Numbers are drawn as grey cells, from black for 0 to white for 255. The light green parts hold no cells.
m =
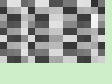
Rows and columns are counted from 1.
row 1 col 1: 120
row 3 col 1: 169
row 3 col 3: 58
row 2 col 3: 177
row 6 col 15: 219
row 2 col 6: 176
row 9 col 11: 208
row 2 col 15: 54
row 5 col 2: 156
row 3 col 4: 183
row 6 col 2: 71
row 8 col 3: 122
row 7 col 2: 172
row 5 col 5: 66
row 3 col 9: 212
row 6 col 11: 215
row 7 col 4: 213
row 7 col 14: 167
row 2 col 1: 54
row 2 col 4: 218
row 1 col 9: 81
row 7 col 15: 58
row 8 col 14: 215
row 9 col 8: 167
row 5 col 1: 68
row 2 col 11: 53
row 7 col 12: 173
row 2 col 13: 179
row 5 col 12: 160
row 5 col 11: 66
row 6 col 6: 64
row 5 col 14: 179
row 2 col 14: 166
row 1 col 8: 79
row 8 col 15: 104

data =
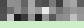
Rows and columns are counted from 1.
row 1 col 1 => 73
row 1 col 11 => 166
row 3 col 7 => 149
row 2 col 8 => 152
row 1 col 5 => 168
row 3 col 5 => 147
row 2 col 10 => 135
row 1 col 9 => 64
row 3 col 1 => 84
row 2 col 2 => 111

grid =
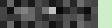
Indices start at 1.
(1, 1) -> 36
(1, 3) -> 19
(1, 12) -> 109
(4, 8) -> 19
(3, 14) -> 74
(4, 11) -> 26
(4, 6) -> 81
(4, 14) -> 75
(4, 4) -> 67
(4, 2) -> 106
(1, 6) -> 75
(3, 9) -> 57
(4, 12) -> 107
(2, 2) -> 17
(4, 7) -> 71
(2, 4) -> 129
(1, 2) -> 105
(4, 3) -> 21

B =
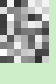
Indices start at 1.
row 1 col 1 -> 59
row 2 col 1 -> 223
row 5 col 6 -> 103
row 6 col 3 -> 196
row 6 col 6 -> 237
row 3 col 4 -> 160
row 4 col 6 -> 226
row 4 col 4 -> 192
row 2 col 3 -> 140
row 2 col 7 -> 207
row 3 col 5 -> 56
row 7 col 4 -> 175
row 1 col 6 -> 214
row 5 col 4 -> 118
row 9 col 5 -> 139
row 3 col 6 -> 92
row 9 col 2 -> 87
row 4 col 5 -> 239

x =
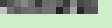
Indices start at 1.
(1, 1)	65
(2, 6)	100
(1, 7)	106
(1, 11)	135
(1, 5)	109
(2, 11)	165
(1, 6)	59
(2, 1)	193

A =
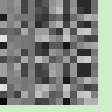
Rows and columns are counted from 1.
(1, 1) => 139
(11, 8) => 166
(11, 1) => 160
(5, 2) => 107
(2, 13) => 41
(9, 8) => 90
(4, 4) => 69
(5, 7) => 155
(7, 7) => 37
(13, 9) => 121
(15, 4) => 119
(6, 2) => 115
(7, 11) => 97
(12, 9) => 132
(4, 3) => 150
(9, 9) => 110
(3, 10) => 46
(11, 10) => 68
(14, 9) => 99
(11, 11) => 150
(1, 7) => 87
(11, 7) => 70
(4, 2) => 129
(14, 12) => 192
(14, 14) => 128
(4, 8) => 147
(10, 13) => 41
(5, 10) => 177
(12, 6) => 82
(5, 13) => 202
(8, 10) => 89
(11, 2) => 129
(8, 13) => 41
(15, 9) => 132
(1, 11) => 141
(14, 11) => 88
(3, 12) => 136
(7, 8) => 90
